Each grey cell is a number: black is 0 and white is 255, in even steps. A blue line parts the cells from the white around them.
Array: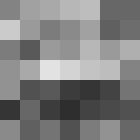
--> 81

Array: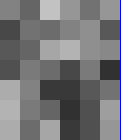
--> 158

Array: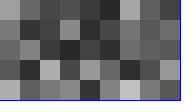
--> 151

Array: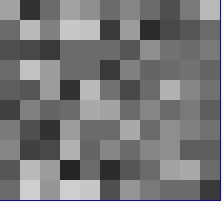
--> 107

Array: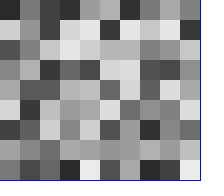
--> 191

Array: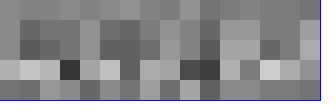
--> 145

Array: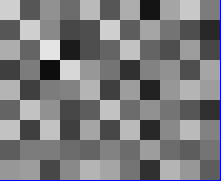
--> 116

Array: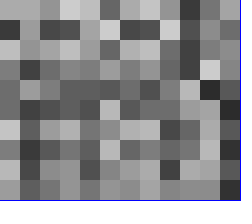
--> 88

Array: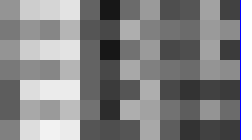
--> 107
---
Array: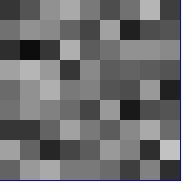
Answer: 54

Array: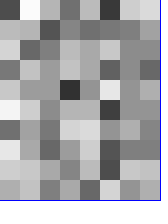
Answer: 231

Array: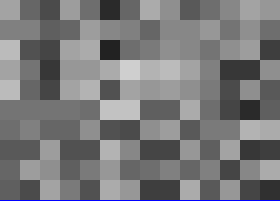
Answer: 89

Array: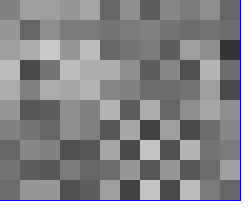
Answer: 101

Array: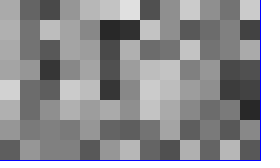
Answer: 176
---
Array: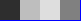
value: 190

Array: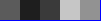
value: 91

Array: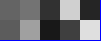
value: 49

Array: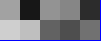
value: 78

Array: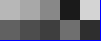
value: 62

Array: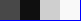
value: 207
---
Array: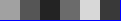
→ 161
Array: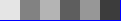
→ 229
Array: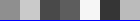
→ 143
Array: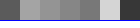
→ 91
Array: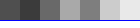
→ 79
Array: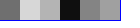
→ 111
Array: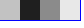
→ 194
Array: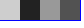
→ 206
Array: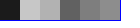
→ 27
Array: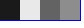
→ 26
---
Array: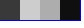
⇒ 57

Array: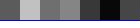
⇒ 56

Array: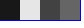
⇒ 66

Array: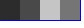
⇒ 73

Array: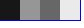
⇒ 103

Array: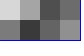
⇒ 79

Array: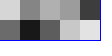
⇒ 61

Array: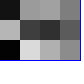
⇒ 18

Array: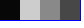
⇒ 71

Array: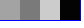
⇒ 122
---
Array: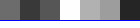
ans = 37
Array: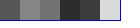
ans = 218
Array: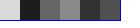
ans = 80
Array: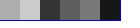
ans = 23
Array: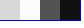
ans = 17
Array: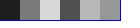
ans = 151
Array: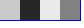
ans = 129
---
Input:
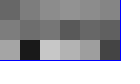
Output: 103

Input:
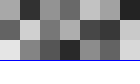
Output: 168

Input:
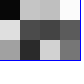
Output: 7

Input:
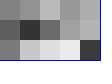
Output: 130

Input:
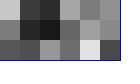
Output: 199

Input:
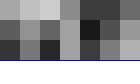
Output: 168
